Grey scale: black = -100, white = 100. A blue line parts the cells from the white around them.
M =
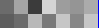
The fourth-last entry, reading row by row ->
-5
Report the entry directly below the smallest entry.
45
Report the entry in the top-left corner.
-16
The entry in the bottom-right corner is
55

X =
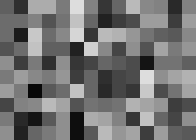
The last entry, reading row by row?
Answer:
-30
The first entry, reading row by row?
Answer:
-25
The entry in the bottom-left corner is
12
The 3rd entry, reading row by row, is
35
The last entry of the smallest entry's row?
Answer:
29
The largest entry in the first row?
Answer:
73
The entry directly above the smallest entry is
7
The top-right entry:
2
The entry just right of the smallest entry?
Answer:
-30
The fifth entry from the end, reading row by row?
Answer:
29
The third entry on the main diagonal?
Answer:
57
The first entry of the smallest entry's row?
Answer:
23
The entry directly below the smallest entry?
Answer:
7
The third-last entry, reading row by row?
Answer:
23
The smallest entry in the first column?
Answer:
-46
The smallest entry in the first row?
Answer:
-68
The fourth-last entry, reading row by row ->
-52
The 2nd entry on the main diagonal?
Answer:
-15

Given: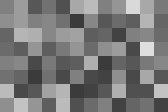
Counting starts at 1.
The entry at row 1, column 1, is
0
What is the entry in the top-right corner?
-5
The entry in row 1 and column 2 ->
22
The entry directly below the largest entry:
-5
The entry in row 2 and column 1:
12
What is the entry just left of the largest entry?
-43
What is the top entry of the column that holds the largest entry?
32
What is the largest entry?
75
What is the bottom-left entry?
12
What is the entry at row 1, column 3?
-32
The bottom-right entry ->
-48
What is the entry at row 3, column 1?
-21
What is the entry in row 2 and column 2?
22

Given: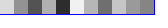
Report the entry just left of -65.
38
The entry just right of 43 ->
-13
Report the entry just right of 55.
21

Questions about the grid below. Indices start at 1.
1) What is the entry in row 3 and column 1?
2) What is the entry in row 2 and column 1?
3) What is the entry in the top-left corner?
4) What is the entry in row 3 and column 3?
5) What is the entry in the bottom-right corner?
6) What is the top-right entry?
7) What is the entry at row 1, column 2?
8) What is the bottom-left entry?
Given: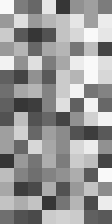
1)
59
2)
20
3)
95
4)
-58
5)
-30
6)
-3
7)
-3
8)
-13
